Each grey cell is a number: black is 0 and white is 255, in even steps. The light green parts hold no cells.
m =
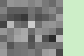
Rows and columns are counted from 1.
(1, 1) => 107
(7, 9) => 113
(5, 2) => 129
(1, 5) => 131
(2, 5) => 115
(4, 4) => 100
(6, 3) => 165
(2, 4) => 94
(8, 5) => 127
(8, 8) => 164
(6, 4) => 170
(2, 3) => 95
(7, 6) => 116
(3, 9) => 158
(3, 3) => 70
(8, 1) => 155
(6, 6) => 171
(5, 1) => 151
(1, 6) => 143
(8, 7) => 155
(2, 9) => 111
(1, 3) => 143
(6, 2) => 133

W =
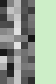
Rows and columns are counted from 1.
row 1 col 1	30
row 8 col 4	114
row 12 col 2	134
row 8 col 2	59
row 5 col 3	224
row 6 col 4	123
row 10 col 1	174
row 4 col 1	77
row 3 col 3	198
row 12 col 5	44
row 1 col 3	185
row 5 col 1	135
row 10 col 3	176
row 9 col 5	79
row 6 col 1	169
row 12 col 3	198
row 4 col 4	82

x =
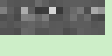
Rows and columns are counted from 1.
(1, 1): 99
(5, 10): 77
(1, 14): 88
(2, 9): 56
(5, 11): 83
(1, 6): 108
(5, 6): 84
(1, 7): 95
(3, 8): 82
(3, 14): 76
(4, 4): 96
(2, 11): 105
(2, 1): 127
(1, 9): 88
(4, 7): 99
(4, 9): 90
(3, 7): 124
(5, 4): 103
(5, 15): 88
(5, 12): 96

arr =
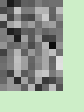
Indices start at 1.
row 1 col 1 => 112
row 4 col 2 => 162
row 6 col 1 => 124
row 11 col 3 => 178
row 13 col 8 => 189
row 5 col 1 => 127
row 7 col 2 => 102
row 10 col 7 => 168
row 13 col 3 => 148
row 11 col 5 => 112
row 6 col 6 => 156
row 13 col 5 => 181
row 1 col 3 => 57
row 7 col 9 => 147
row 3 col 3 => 138
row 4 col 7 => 152
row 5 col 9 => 118
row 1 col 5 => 92
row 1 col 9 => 112
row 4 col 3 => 188
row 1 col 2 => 27
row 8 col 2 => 123
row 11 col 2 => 63
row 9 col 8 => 102
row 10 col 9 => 224
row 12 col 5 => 91
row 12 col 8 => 72
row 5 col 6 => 124
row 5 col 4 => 97
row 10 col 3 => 187
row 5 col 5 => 91
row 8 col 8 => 190
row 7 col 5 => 76
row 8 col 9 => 111
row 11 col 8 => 122

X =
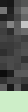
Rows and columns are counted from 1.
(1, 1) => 26
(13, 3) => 89
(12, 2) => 70
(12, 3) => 71
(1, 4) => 84
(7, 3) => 64
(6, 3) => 72
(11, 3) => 89
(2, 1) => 117
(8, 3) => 73
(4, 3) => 92
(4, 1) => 74
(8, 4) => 81
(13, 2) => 24
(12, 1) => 50
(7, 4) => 77
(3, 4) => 102
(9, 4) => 52

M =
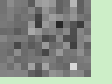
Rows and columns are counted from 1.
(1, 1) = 115
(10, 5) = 161
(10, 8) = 117
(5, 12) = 134
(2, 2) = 127
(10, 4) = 105
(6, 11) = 76
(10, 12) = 118
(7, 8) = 106
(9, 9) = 105
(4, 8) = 136
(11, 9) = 137
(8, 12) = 143
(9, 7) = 129
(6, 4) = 122
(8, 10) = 116
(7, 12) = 132
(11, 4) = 131
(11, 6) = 84
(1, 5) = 91
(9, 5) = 118
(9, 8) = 124
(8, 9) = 152
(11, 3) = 131
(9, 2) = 129
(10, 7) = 163
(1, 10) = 108
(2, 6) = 98
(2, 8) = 126
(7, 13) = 98
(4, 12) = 60
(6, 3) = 123
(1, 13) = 123
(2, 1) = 115
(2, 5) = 133
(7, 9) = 114
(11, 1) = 131
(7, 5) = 91
